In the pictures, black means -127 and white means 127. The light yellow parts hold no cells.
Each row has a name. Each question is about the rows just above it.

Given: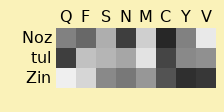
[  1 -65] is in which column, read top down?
Q
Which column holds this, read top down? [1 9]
Y
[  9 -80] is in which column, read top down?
Y
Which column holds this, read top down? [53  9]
S
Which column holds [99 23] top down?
M
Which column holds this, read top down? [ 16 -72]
V

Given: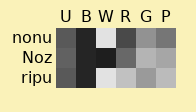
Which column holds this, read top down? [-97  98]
W
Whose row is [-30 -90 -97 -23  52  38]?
Noz
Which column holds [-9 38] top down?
P
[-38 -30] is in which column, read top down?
U
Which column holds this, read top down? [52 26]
G
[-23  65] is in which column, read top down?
R

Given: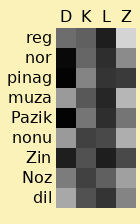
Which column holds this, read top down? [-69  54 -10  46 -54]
Z
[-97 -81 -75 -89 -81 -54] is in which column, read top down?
L
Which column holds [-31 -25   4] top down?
K

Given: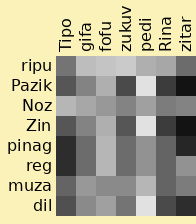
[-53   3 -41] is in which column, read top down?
zukuv
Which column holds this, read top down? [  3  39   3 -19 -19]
gifa
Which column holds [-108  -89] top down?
zitar
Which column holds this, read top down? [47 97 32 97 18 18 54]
pedi
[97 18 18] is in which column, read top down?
pedi
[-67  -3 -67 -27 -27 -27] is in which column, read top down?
Rina

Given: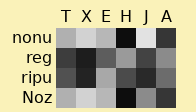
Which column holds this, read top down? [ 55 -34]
E
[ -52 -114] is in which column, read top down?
H
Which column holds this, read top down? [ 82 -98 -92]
X
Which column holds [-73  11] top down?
A
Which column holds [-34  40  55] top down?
E
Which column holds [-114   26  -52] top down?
H

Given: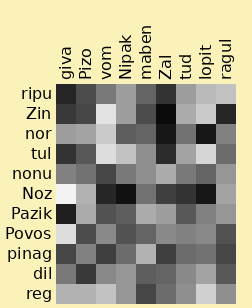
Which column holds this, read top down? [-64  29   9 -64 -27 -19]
Zal
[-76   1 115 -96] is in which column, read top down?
giva

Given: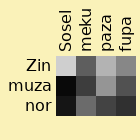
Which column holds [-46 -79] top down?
fupa
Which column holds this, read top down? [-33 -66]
meku

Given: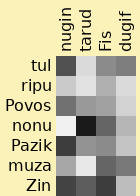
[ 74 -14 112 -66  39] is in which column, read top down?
nugin
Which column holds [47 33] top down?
Fis

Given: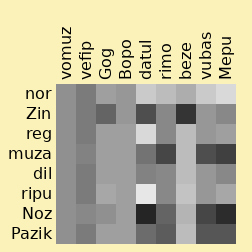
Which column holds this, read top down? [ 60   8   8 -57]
rimo
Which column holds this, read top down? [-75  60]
beze
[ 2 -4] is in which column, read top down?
vefip
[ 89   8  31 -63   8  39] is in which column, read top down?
Mepu
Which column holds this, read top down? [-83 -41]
Mepu
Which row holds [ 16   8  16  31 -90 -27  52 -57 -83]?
Noz

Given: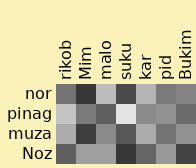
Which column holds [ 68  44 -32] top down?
rikob
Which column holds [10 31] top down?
malo

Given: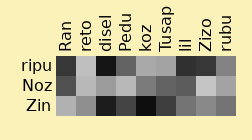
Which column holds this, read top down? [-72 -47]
Ran
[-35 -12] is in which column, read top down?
lil
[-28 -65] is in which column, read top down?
Tusap
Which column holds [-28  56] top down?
Pedu
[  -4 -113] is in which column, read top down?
koz

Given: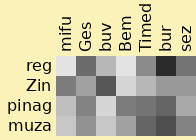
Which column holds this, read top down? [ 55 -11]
Timed
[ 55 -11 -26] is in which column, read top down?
Timed
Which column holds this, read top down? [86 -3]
Bem
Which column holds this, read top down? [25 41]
sez
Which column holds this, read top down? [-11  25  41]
sez
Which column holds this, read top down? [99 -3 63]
mifu

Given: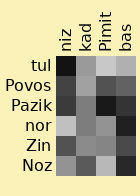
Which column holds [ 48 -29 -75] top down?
bas
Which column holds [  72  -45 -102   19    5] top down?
Pimit
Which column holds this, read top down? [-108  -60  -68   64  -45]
niz

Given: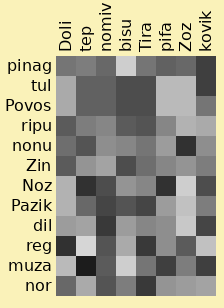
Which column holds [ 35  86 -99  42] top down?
tep
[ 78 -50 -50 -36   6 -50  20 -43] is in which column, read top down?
bisu
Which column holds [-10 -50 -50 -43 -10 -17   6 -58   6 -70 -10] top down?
Tira

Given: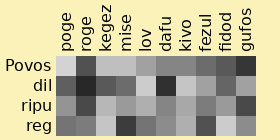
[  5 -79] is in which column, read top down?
dafu
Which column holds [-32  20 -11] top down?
poge
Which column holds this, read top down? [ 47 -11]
lov
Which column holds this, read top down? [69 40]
kivo
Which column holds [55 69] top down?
kegez
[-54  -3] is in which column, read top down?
roge

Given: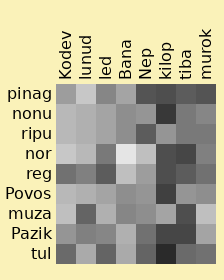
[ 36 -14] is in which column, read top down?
murok
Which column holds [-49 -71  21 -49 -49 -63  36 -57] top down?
kilop
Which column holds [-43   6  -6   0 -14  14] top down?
murok
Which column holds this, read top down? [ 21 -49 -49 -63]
kilop
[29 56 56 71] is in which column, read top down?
Kodev
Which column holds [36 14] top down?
Bana

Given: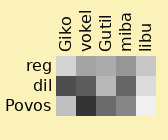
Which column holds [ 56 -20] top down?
Gutil
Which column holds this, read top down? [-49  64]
Giko
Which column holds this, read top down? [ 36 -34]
vokel
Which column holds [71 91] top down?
libu

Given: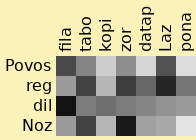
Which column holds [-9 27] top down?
pona
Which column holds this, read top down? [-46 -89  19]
Laz
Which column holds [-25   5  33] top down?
datap
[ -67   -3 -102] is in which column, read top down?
zor
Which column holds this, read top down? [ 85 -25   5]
datap
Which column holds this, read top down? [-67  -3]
zor
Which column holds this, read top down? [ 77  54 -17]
kopi

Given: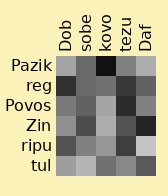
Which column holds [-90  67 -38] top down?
Daf
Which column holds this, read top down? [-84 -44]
tezu
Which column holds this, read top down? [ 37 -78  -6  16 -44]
Dob

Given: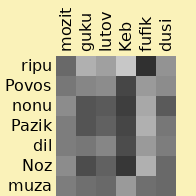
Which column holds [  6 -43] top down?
guku
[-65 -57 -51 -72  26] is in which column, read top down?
Keb

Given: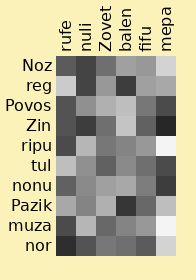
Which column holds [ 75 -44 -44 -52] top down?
rufe
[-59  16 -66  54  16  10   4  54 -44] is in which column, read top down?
nuli
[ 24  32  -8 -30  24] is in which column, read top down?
fifu
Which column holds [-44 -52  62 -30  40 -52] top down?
rufe
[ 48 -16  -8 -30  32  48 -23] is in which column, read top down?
Zovet
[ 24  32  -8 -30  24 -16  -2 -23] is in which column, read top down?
fifu
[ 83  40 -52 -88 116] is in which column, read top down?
mepa

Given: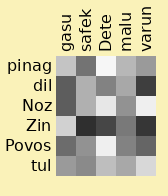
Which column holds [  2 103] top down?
Dete
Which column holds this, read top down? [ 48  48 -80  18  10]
safek
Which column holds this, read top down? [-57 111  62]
Dete
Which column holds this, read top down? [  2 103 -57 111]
Dete
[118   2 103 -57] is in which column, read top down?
Dete
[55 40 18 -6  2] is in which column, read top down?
malu
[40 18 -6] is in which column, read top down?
malu

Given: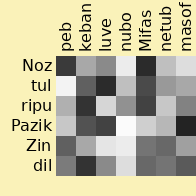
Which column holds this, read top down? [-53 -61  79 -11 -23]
Mifas
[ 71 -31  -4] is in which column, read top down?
peb
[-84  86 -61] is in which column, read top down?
luve
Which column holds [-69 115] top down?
peb
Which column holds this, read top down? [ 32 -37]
masof

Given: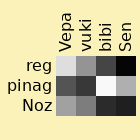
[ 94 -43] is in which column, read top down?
Vepa
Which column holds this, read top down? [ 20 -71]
vuki

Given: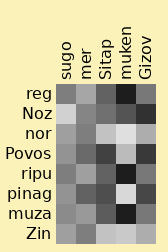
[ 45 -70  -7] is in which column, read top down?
Gizov
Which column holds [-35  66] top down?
Sitap
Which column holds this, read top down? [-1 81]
sugo
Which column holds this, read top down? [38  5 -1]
mer
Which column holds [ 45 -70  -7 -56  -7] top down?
Gizov
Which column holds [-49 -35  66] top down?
Sitap
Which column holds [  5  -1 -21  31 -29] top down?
mer

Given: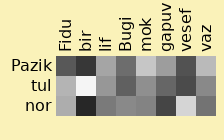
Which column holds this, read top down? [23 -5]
lif
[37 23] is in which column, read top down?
lif
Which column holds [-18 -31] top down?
Bugi
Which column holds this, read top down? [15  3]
mok
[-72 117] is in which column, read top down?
bir
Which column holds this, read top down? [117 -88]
bir

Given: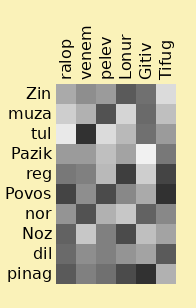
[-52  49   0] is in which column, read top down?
pelev
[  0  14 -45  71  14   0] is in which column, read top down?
venem
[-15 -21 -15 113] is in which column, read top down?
Gitiv
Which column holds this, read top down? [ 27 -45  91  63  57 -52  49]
pelev
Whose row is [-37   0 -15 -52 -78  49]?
pinag

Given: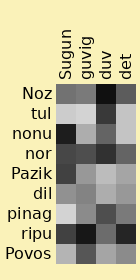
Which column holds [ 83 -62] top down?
Sugun
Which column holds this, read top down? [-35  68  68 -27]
det
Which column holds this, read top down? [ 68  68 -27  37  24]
det
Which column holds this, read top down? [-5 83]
guvig

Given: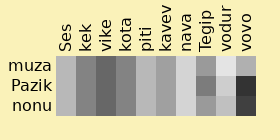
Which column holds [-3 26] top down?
Tegip
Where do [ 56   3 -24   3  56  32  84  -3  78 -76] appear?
Pazik
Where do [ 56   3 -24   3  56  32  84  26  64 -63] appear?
nonu

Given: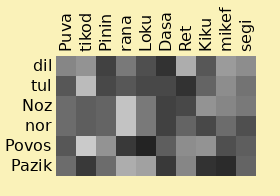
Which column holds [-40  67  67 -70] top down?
rana
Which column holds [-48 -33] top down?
segi
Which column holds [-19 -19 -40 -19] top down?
Puva
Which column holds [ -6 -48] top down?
segi
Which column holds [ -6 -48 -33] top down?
segi
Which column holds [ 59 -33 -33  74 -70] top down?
tikod

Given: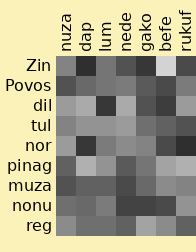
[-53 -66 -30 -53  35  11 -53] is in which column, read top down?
befe
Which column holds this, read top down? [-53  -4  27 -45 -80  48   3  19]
rukuf
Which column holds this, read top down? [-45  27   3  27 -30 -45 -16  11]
nuza
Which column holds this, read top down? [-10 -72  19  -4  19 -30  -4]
lum

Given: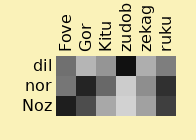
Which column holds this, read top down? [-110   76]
zudob
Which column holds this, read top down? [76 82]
zudob
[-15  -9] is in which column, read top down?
Fove
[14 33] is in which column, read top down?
zekag
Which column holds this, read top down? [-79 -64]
ruku

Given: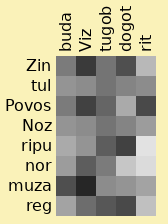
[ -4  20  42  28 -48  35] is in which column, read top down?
buda
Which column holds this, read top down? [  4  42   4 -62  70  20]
dogot
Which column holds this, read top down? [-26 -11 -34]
tugob

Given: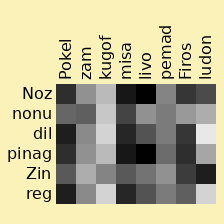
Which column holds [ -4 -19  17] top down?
pemad
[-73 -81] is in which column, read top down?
Firos

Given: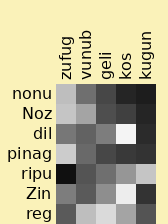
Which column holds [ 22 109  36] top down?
kos
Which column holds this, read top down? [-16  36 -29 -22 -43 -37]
vunub
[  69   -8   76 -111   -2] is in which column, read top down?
zufug

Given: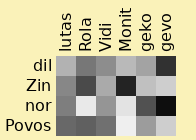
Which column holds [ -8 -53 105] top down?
Rola
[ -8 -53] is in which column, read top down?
Rola
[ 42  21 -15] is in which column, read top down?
Vidi
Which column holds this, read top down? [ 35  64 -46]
geko
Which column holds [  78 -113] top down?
gevo
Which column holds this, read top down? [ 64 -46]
geko
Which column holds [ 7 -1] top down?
lutas

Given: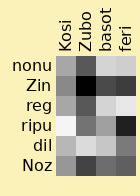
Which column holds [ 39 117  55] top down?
Kosi
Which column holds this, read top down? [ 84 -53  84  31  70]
basot
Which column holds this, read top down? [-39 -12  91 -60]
Zubo
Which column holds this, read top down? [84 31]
basot
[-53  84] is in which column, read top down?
basot
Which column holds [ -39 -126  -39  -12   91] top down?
Zubo

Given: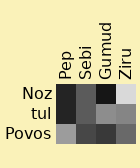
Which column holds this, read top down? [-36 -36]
Sebi
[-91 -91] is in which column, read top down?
Pep

